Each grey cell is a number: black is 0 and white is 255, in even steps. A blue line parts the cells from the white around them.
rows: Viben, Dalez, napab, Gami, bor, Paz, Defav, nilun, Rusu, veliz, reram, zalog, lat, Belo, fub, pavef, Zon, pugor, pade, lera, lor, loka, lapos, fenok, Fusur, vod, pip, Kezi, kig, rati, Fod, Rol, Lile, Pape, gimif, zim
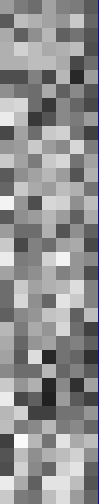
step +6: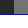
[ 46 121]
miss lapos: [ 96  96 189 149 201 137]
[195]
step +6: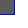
[96]
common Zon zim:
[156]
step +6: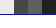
[241  78 102  39]
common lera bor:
[176]

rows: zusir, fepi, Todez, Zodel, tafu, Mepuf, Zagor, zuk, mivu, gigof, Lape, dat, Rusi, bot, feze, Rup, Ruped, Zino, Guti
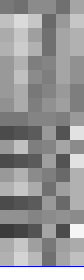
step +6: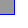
[159]
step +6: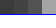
[ 65  73  89 171]
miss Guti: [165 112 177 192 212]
[185]
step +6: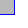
[191]
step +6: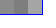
[145 132 171]

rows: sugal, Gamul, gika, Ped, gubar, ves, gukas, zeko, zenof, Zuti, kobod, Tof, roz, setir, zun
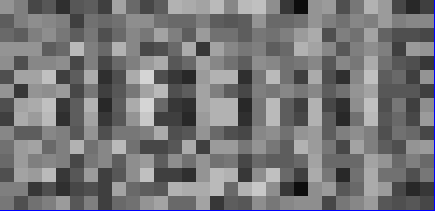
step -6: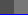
[ 73 113]
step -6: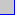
[194]
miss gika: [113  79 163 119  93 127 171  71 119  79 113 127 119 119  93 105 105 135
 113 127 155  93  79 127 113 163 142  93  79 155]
[99]
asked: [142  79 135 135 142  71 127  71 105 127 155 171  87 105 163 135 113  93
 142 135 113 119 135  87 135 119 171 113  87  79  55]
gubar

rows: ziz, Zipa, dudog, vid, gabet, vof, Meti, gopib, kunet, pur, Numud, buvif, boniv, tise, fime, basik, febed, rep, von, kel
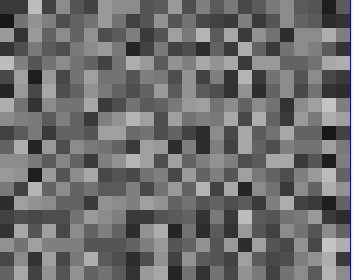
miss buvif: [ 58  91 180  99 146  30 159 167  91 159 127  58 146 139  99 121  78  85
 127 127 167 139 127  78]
[133]
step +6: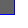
[105]
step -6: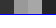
[ 45 147 161  31]
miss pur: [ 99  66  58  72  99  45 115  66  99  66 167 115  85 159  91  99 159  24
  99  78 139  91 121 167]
[107]
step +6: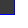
[64]
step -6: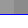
[147 133]

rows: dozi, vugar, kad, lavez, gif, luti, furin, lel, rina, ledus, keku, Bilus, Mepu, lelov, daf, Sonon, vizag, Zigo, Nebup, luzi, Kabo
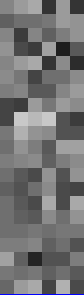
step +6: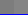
[131 139]
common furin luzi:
[89]
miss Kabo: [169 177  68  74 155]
[103]
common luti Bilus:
[139]

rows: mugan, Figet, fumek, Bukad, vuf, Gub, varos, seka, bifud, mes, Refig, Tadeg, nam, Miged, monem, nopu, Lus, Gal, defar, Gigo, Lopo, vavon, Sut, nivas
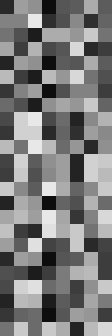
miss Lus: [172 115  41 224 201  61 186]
[193]
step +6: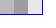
[192 164 238]
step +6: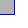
[185]
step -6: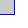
[195]
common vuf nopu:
[158]

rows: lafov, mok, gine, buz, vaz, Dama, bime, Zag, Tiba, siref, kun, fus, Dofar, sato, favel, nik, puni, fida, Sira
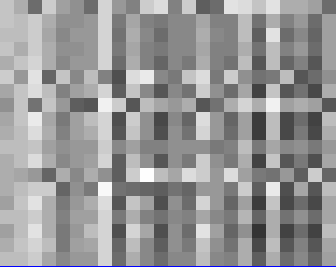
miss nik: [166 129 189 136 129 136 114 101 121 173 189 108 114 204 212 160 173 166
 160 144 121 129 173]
[181]
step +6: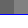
[107 135]

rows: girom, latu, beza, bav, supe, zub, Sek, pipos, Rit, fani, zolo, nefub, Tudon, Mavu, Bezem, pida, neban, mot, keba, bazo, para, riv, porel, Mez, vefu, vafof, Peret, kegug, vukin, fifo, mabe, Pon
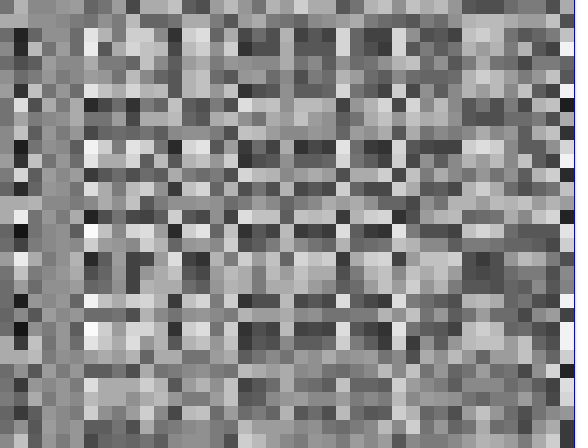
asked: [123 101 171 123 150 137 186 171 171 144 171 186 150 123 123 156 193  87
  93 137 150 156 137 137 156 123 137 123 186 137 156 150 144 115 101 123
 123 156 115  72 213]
vukin
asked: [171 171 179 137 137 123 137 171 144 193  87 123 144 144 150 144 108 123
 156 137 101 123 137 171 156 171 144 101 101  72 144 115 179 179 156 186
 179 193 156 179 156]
Bezem
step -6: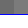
[102 117]
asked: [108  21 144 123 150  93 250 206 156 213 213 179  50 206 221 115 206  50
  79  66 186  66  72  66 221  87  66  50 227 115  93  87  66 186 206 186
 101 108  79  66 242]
Mez
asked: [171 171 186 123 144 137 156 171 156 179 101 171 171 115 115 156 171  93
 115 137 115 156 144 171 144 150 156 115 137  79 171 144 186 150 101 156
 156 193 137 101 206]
vafof

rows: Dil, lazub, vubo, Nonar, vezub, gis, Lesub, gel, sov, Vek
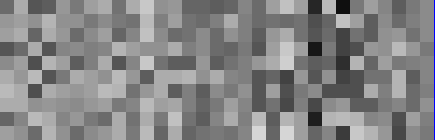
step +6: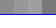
[145 157 165 127]
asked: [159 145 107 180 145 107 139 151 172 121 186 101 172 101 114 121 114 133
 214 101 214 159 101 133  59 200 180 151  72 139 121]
Vek
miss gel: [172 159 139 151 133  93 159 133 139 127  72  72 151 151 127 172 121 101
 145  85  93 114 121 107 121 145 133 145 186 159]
[166]
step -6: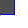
[73]
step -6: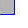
[174]
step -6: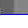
[ 95 127]

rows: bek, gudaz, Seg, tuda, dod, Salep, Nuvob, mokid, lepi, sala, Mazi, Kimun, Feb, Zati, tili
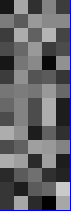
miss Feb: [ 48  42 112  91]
[35]
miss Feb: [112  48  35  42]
[91]
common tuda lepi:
[76]
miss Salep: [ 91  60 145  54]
[84]
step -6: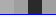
[167 153  36 153]

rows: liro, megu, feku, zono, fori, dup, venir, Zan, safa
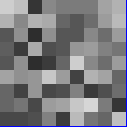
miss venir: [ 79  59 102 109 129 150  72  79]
[66]
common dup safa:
[102]
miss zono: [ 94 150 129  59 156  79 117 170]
[86]
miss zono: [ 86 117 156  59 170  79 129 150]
[94]

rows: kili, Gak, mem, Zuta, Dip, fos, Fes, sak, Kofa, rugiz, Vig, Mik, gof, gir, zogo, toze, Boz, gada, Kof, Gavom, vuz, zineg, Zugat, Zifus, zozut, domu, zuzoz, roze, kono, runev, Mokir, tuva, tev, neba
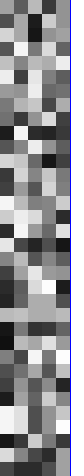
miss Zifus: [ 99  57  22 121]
[51]
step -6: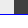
[231  58]
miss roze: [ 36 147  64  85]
[139]
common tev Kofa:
[218]
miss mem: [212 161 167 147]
[22]
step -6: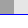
[155 224]

